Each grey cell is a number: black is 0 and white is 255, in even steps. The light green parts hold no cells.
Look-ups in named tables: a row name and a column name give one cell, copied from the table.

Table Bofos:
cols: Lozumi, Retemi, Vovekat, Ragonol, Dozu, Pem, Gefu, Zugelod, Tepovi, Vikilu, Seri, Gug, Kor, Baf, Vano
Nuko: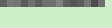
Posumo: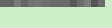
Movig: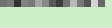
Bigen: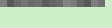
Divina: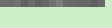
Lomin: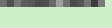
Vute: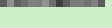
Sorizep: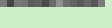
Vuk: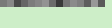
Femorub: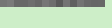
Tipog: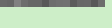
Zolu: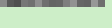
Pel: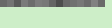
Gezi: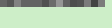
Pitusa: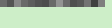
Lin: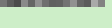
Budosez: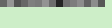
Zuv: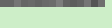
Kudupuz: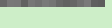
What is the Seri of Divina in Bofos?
104
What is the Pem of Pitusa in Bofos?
82
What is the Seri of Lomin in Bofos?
75
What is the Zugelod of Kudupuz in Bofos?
116
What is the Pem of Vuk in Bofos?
134
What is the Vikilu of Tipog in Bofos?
113
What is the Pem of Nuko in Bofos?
93
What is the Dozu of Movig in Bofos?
121
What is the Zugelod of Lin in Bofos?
96
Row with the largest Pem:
Movig

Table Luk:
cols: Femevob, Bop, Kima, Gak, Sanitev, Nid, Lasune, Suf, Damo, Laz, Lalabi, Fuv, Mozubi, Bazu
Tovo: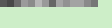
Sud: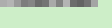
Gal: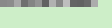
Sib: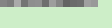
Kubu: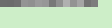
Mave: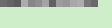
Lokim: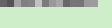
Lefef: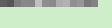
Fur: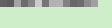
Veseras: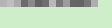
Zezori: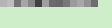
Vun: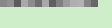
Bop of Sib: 124
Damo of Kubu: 144
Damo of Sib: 133
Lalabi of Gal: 100
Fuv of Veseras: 100
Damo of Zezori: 103
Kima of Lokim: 163
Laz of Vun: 155
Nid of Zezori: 64
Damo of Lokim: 167
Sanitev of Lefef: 135
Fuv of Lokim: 117
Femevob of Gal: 137
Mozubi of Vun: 132
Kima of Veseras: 170
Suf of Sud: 169
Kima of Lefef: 125

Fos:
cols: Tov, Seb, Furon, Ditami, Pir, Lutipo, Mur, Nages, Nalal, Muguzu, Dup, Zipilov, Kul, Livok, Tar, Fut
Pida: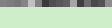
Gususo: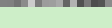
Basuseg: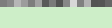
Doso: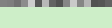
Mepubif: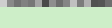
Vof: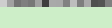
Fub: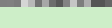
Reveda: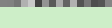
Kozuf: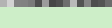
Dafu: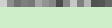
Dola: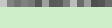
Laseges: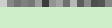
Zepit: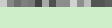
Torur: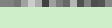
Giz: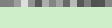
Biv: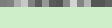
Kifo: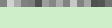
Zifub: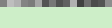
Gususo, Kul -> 121
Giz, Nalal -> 163
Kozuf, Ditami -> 129
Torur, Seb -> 128
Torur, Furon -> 116
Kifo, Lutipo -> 81
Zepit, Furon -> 110
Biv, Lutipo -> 92
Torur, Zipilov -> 80

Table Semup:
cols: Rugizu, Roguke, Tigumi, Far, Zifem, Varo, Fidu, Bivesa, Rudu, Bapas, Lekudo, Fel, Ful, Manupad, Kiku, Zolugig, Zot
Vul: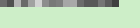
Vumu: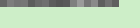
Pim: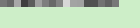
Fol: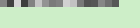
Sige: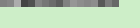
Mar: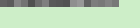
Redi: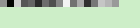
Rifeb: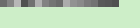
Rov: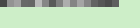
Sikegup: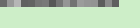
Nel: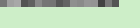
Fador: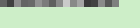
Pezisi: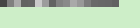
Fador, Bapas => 202
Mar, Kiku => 120
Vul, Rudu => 126
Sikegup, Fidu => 121
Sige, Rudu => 92
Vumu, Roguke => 125
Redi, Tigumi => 208
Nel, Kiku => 66
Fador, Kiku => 138
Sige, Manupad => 141
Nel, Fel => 138

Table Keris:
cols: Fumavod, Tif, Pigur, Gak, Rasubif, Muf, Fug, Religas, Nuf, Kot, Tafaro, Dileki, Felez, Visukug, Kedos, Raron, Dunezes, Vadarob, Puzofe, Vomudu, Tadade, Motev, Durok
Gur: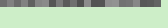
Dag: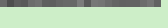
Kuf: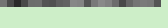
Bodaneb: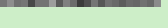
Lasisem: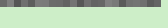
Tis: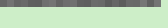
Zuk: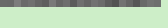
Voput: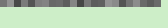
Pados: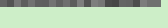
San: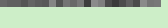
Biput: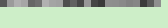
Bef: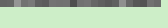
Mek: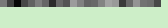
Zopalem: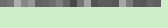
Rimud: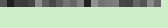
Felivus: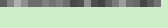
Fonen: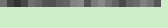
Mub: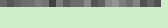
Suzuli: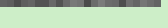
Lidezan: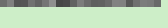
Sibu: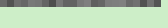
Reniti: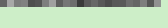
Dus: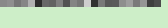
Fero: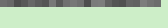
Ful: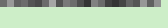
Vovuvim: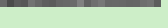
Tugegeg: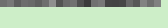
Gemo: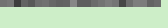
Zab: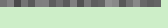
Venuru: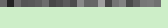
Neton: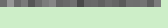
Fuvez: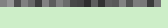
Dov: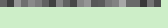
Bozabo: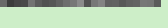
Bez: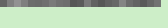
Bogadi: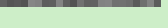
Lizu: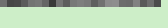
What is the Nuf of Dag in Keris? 101
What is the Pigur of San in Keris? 96
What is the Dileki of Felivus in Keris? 80
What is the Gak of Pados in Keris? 93
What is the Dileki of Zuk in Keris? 111
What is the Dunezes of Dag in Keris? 100
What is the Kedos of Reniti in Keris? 88
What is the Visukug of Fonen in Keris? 122
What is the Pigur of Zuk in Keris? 124
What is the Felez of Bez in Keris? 121
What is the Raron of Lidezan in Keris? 106
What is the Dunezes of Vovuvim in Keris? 104
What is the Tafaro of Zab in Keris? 128
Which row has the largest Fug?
Biput

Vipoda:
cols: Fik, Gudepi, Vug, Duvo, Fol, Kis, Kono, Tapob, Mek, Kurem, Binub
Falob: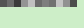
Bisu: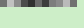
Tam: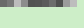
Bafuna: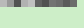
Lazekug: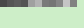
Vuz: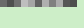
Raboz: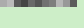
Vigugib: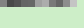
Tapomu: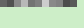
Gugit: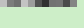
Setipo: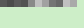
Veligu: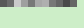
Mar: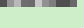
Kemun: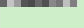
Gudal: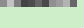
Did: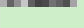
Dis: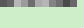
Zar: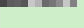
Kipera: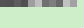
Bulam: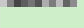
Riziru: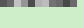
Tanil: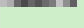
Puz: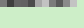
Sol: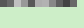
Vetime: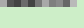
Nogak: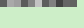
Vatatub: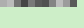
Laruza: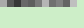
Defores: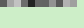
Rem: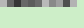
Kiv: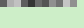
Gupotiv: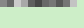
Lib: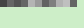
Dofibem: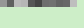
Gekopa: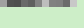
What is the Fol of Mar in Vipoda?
107
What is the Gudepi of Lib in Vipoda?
102
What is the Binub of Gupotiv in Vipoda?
195
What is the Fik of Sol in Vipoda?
87
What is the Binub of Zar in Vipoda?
129
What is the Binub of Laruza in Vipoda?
191
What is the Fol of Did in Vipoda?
96

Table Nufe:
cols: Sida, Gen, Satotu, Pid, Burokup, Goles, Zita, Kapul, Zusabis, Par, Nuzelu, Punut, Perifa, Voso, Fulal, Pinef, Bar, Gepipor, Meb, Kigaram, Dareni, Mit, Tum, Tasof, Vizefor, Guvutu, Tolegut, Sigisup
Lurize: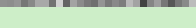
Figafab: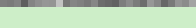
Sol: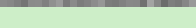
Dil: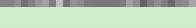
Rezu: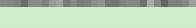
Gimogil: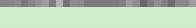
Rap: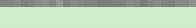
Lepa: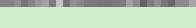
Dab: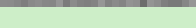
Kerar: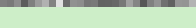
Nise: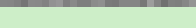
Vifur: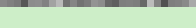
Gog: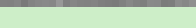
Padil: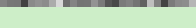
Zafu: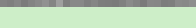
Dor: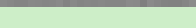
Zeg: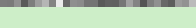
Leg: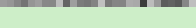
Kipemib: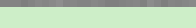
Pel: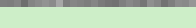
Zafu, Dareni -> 122
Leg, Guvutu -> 89
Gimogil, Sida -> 133
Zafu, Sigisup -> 142
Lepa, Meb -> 161
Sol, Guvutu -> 121
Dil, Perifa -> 123
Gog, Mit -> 137
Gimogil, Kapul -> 124
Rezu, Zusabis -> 161
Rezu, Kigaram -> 134
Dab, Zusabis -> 150
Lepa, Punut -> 135
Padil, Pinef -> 85
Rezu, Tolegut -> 135
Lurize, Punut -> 139
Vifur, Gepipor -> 126
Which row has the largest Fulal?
Leg

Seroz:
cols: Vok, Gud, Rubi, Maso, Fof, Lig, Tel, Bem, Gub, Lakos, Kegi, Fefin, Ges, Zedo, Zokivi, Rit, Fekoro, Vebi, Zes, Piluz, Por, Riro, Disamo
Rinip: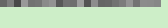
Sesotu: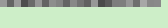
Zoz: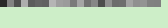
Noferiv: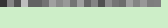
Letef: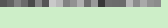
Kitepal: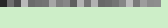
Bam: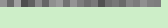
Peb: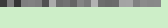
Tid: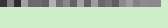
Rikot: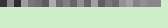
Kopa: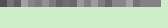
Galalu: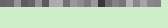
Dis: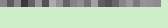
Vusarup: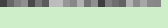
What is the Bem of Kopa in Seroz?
123
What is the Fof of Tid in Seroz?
106
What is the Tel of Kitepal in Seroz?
116
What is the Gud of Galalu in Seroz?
106
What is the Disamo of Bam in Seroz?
126
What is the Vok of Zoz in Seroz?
40
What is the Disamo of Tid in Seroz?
138
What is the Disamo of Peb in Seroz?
137
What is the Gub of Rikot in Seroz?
108
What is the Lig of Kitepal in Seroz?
113
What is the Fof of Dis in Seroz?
98

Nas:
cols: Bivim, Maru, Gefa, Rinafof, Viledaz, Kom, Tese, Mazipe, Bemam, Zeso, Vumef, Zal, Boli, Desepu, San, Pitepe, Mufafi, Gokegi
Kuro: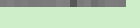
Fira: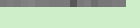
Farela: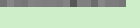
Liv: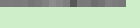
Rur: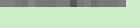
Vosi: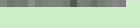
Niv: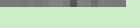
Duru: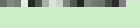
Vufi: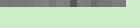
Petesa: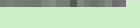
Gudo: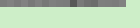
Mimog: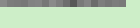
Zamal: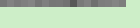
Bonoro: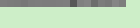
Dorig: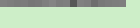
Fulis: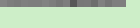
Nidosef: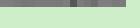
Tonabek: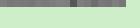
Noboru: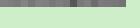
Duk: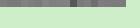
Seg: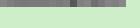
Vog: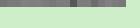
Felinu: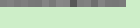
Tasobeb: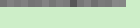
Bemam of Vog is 124
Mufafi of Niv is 122
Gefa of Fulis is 122
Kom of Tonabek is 124
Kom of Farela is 128
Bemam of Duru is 207
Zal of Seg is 128
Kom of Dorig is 120
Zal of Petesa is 131
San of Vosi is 122
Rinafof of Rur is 116
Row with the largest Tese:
Duru

